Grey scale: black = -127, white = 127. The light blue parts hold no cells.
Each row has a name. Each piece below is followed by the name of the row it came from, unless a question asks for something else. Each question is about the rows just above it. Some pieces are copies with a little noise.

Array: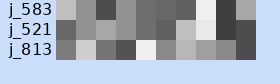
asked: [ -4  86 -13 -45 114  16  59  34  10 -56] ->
j_813
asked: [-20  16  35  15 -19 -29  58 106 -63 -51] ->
j_521
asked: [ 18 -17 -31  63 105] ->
j_521
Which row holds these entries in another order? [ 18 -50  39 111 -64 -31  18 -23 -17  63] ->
j_583
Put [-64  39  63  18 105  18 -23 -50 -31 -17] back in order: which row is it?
j_521
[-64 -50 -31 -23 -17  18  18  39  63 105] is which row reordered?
j_521

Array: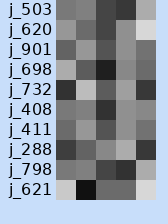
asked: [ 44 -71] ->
j_288
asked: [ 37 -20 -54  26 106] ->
j_620
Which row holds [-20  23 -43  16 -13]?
j_411
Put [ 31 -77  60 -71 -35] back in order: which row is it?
j_732
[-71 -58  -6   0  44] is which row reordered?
j_503
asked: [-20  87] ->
j_621
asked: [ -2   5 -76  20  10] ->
j_408

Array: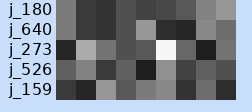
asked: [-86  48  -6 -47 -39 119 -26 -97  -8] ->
j_273
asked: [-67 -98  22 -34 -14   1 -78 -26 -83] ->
j_159
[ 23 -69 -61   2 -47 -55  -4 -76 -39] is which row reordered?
j_180
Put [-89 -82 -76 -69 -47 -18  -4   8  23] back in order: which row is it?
j_640

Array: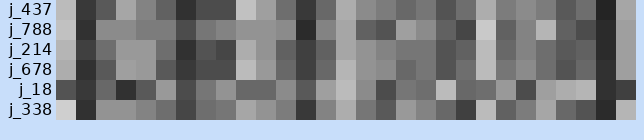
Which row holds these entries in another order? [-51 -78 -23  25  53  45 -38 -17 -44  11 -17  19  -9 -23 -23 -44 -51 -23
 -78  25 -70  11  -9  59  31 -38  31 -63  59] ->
j_678
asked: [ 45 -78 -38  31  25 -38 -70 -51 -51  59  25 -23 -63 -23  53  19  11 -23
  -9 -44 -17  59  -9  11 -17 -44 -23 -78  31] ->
j_678

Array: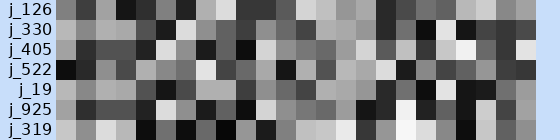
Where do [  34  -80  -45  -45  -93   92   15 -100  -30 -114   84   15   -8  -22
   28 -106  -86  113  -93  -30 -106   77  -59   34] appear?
j_925
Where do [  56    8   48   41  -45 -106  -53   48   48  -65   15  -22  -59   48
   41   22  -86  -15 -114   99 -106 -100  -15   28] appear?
j_19
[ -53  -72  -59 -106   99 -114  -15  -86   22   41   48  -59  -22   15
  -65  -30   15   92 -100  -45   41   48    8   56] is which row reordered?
j_330
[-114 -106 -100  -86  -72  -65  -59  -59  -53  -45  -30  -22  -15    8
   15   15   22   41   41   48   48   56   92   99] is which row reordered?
j_330
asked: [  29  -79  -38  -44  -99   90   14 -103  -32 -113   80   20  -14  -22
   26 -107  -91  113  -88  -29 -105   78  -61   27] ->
j_925

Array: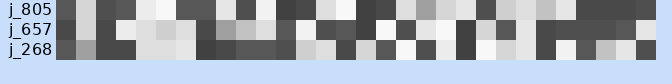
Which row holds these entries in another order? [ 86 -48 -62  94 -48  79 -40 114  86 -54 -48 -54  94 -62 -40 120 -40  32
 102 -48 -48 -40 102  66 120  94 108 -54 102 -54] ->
j_657
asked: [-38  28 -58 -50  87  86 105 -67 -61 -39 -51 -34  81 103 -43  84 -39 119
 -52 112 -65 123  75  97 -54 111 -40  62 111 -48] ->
j_268
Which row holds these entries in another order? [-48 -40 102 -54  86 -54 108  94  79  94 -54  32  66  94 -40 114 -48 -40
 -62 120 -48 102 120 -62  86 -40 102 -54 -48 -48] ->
j_657
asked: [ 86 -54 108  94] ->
j_657
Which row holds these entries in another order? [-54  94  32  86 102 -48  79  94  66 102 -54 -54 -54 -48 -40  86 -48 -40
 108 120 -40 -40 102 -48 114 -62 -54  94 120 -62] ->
j_805
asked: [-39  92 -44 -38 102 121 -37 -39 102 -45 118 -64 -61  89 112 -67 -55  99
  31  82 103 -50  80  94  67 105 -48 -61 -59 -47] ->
j_805

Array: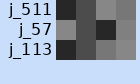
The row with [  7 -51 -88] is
j_57
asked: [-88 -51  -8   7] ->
j_113
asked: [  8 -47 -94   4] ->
j_57
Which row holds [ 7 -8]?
j_511

